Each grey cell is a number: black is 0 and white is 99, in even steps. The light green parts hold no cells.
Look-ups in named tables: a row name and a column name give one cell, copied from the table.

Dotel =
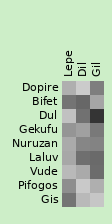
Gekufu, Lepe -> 58
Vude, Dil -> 66
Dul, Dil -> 44
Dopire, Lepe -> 68
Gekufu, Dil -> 62
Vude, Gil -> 42

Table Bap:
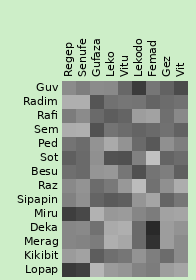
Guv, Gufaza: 54
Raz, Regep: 53
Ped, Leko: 66
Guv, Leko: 53
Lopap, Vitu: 58
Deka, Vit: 57
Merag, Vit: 54
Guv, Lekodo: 23
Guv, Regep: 54
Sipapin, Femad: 64
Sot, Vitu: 31
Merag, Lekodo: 41
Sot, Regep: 37
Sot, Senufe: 41
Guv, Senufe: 49
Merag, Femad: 19

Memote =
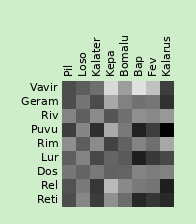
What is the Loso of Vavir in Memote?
36
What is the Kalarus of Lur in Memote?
28
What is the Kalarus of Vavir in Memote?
24
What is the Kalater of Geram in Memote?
29
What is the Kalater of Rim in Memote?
54
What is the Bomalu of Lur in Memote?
35
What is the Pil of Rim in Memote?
55
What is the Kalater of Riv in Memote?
54
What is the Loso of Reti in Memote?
52
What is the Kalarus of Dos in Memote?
50

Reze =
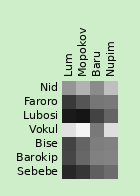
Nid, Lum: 58
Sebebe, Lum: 15
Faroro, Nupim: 47
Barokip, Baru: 50
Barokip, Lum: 27
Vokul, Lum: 87
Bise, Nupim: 50
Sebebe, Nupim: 42
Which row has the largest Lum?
Vokul

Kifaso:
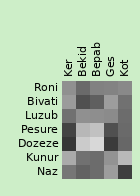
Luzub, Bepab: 55
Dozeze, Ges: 23
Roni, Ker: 56
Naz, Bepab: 42
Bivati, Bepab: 37
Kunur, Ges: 57
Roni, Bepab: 50
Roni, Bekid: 41
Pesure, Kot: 41
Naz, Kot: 24
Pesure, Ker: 26
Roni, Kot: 53
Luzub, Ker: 44

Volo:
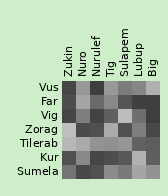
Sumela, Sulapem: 47
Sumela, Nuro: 28
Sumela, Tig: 54
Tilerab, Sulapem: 58
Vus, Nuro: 59
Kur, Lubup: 69
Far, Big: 24
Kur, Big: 37
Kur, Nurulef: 27
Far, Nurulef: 41
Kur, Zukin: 31
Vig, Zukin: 27
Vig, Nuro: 49
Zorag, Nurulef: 31
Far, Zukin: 30
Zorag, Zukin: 74
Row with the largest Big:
Vus

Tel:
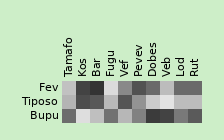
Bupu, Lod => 47
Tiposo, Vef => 33
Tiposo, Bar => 34
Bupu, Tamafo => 42
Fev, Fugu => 85
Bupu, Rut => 35
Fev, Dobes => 41
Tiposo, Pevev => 57
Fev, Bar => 20
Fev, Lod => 41
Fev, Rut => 41
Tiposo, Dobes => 79
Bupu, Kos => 86
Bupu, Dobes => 23

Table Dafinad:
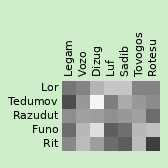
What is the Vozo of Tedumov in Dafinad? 59
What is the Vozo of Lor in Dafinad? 51
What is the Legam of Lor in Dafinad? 46
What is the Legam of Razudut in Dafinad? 55
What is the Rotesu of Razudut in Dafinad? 42
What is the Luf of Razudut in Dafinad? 56
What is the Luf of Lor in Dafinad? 77
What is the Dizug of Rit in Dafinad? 61
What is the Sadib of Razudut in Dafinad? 59
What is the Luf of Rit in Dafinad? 42
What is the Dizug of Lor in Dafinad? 70
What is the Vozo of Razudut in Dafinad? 62
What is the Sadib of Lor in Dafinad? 77
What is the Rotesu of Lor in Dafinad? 51
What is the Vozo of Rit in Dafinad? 73
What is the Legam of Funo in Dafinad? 42
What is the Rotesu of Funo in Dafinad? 74
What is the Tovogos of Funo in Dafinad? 71

